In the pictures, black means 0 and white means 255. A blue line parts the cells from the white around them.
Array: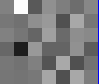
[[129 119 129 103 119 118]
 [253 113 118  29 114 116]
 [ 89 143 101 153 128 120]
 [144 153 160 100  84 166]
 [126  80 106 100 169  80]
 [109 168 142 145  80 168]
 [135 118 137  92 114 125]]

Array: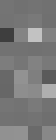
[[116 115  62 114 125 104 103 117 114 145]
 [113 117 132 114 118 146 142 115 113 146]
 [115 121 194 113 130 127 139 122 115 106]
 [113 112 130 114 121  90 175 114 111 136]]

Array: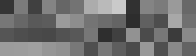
[[ 53 119  85 156]
 [123 103  78 157]
 [ 64  89  74 160]
 [132  92  72 150]
 [102 155  82 145]
 [115 141  88 120]
 [172 116 119  79]
 [186 108  46 120]
 [202 100  64  94]
 [ 49  45 146  75]
 [132  96  75 152]
 [123  77 120  79]
 [154 168  59 137]
 [104 112 137  99]]

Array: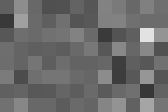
[[ 96  57  87 110 109 123  96 113]
 [141 160 110 100 100  76 100 135]
 [104 106 106  95 117 111  88 104]
 [ 80  95 113  97  94 117  89 104]
 [ 81 112 116  93 109 117 101  92]
 [ 99  84 130 105  99 106  93 106]
 [ 86  88 106 120  99 102 106 101]
 [130 129  58  87 103 140  90 133]
 [122 130  83 136  62  61 105 147]
 [104 112  95 103  95  88 112  97]
 [128 108 226 136  87 150  55 165]
 [111 108 148  81 113  85  98 117]]

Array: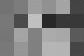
[[115 120 118 121]
 [124  75 164 150]
 [157 192 129 128]
 [145  40 171 181]
 [164  56 168 180]
 [ 68  56  90  69]]

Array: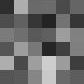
[[ 46  77 123  85 174  85]
 [174  97 111 157  73  89]
 [106  54  89 120 158 134]
 [107  36  95  37 205 201]
 [ 74 115 157  64 156 105]
 [101  54 129 127  61  93]]

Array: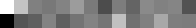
[[255   2]
 [195  85]
 [128  95]
 [120 131]
 [131  95]
 [156 116]
 [122 131]
 [ 76 117]
 [125 192]
 [100 112]
 [138 128]
 [129 168]
 [133 126]
 [ 82 124]]

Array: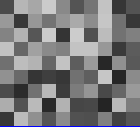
[[ 75 153 131 194 112 145  75 173  55]
 [182  56 179 102 189 105  43  82 187]
 [167 151  86 161 179  53 113 186 144]
 [203 115 203 138 102  63 184  41  84]
 [137 148  52 129 195  55  60 178 140]
 [ 84 170 204 195  93 113 124  70  81]
 [117 140  80 195 154  95 149  72  79]
 [195 198 188 152  39 198  73  36 128]
 [ 54 113 114  58 144  38 102 185  65]
 [ 83  55 128  92  89 139 154 124  85]]

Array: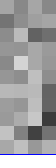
[[165 116 140 150 137 150 184 157 154 194 168]
 [136 142 187 148 212 142 182 150 172 129 191]
 [166 159  98 168 168 191 185 190 199  65 152]
 [136 165 111 154 151 142  99 100  60 115 178]]
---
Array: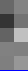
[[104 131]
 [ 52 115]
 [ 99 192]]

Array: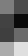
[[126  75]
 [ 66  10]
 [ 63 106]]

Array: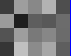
[[ 60 158]
 [155  30]
 [ 83 158]]

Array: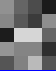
[[145 101]
 [135  88]
 [ 28 214]]

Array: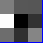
[[126  87]
 [253   1]
 [109  48]]

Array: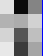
[[225  10]
 [178 172]
 [212  85]]

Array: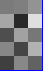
[[123 127]
 [166  41]
 [ 78 162]]

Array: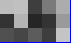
[[189 192]
 [ 51 180]
 [ 80  70]]

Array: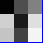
[[  2  78]
 [208  25]
 [196  66]]
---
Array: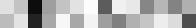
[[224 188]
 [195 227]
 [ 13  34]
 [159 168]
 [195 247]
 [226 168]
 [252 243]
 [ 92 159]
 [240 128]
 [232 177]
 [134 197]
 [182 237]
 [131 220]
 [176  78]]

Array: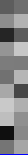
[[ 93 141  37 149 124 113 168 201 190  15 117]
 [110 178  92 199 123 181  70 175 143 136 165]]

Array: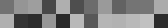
[[114 176]
 [149  52]
 [158  44]
 [ 71 150]
 [175  41]
 [ 78 185]
 [108  88]
 [154 181]
 [ 98 178]
 [116 185]
 [117 193]
 [171  44]]

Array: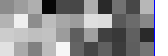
[[139 179 204 225]
 [157 239 199 170]
 [175 141 191 128]
 [  6 188 194 188]
 [ 72 167 156 246]
 [ 71 156  94 100]
 [174 223 160  69]
 [ 41 220  64  96]
 [114  89  56  60]
 [ 71 107  96  94]
 [183 135  41 116]]

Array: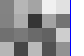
[[131 130 112 182]
 [182 172 121  70]
 [164  53 106 186]
 [240 163  98  82]
 [225 115 206 146]]

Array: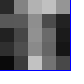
[[ 41  88  33  47  10]
 [131  89  70  78  60]
 [178 142 145 138 194]
 [192  75 106 101 115]
 [149  34  27  22  72]]
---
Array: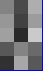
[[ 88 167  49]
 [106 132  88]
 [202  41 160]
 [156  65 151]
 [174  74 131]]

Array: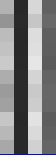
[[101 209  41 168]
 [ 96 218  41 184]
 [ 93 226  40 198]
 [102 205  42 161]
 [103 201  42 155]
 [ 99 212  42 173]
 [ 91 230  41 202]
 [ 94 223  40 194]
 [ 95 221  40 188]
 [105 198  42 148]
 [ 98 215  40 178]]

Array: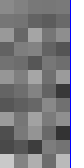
[[186 109 175 131 201]
 [115 125  61  85  73]
 [ 51 105 148 121  78]
 [143 123 162 118 155]
 [112 137 103  95  86]
 [ 56  99 131 110 100]
 [155 112 166 127 150]
 [110 119  86 109 114]
 [ 84  99 131 126  98]
 [142 118 165 103 153]
 [105  92  99 116 118]
 [121 119 120 129 138]]

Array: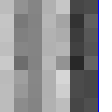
[[ 79  70 189 177 132 140 188]
 [ 71  75 206 176 134 152 188]
 [ 71  75 214 176 135 159 186]
 [100  40 147 184 131 109 201]
 [ 84  65 181 177 132 134 190]
 [ 88  60 172 178 132 128 195]
 [ 96  50 164 182 131 121 197]
 [ 75  70 198 177 133 146 188]]

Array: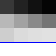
[[225 223 219 206]
 [117 138 162 184]
 [  4  17  34  56]]

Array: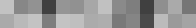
[[164 154 187  74 133 121 174 171 191 195 125 195 185 170]
 [118 170 143  64 126 138 193 167 145 149  64 146 135 194]]
